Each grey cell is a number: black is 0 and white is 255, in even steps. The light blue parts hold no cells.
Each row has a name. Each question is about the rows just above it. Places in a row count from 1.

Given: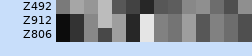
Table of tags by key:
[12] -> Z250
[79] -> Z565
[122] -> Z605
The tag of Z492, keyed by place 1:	Z605
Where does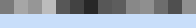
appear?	Z492
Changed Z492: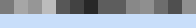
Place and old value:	8, [87]
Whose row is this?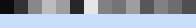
Z912

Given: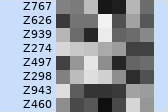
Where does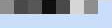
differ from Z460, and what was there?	7, [150]
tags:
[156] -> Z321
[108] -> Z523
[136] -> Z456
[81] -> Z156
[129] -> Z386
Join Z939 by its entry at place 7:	Z456
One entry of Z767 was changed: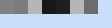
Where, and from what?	3, [188]

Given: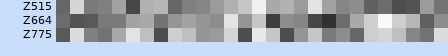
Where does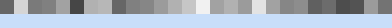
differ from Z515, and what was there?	16, [169]
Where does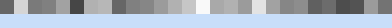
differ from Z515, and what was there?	15, [241]

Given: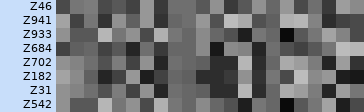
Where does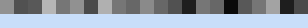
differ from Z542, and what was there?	2, [88]
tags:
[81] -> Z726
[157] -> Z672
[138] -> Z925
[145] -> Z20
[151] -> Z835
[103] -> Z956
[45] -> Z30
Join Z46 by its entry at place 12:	Z20
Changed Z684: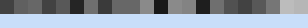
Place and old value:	15, [37]
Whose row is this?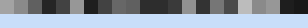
Z182
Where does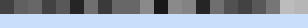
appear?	Z684
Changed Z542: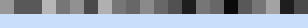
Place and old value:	1, [145]

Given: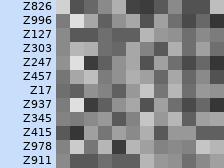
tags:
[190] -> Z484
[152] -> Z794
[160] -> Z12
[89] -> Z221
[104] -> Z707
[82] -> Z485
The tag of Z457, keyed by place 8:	Z707
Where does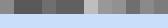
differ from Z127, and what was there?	7, [182]

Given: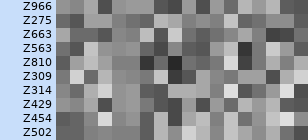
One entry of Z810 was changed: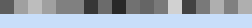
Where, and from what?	13, [216]
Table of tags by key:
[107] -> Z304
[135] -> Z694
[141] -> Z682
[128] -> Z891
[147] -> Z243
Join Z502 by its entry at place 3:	Z891
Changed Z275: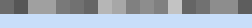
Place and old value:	5, [128]

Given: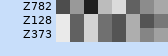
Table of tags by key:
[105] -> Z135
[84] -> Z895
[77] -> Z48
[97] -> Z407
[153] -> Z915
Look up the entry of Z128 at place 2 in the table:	Z407
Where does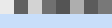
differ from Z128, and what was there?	7, [84]
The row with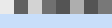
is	Z128
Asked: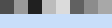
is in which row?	Z782
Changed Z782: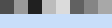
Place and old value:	7, [140]

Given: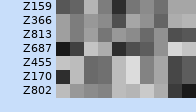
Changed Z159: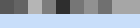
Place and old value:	7, [139]
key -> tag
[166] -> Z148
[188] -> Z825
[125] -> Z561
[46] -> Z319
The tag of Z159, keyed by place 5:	Z319
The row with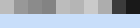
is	Z802
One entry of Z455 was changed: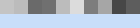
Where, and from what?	7, [131]
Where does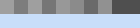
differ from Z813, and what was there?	10, [87]
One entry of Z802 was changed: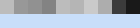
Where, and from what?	3, [139]
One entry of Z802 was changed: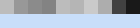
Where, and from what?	9, [59]

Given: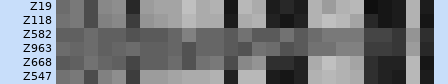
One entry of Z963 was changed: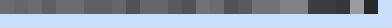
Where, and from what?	5, [102]
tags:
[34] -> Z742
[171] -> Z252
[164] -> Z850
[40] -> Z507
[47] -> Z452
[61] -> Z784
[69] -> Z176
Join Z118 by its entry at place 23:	Z507

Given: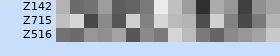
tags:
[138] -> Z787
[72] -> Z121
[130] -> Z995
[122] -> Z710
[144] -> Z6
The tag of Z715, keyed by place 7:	Z995
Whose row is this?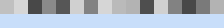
Z715

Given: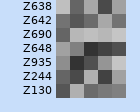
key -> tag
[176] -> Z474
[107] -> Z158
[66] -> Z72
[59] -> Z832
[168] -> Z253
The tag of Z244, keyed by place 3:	Z474
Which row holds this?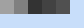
Z648
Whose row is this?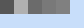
Z130
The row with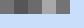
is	Z642
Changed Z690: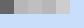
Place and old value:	5, [197]

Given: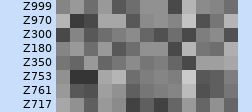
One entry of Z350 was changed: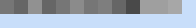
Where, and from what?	3, [153]
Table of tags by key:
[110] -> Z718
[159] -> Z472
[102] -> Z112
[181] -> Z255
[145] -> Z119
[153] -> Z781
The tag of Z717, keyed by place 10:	Z781

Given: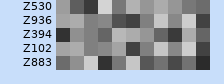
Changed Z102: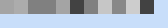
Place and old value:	4, [136]
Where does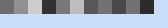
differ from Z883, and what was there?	6, [198]
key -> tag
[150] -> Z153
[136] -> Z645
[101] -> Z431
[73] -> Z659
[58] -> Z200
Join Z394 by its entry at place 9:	Z200
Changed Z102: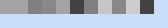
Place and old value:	2, [172]
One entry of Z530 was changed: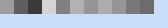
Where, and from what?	5, [120]

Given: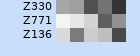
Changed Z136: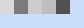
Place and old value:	5, [73]
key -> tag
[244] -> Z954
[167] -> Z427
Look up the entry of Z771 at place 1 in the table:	Z954
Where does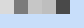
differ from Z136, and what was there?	3, [205]
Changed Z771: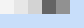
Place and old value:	4, [94]
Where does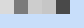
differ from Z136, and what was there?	4, [190]
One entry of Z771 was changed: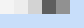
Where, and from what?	2, [231]

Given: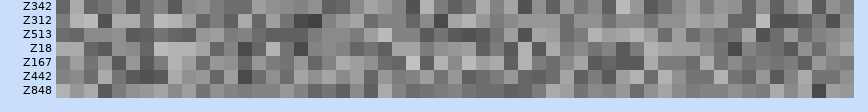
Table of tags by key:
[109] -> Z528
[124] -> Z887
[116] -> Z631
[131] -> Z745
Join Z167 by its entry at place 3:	Z631
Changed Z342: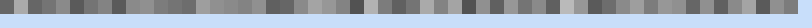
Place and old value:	13, [109]
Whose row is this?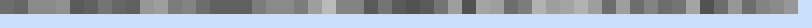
Z513
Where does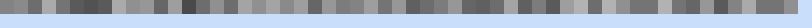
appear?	Z442
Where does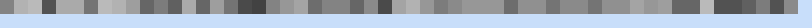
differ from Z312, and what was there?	1, [124]

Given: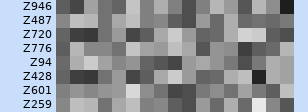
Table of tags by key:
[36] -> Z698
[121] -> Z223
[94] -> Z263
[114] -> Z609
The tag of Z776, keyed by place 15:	Z263
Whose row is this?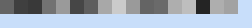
Z428

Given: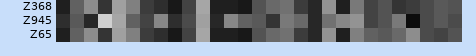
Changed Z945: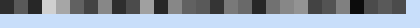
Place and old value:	25, [121]
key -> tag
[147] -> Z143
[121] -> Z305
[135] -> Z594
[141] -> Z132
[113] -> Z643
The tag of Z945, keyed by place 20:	Z643
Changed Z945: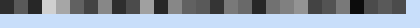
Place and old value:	21, [135]

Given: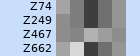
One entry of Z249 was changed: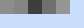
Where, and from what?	2, [125]
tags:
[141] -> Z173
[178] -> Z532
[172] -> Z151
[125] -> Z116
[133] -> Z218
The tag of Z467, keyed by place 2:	Z218
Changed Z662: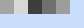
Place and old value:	5, [149]
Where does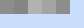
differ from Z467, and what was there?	4, [157]

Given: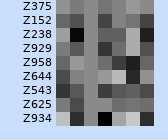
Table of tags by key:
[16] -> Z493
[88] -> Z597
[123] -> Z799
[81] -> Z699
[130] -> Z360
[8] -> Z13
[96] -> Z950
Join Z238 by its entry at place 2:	Z13
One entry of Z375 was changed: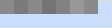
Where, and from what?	1, [145]
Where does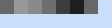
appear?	Z958
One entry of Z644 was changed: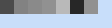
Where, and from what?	4, [152]
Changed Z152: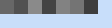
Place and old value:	7, [68]

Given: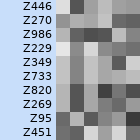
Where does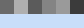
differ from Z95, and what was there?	2, [181]
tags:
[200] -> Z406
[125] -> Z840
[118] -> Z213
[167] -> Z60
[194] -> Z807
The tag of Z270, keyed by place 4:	Z807
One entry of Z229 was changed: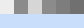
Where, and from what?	1, [230]
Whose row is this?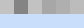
Z733

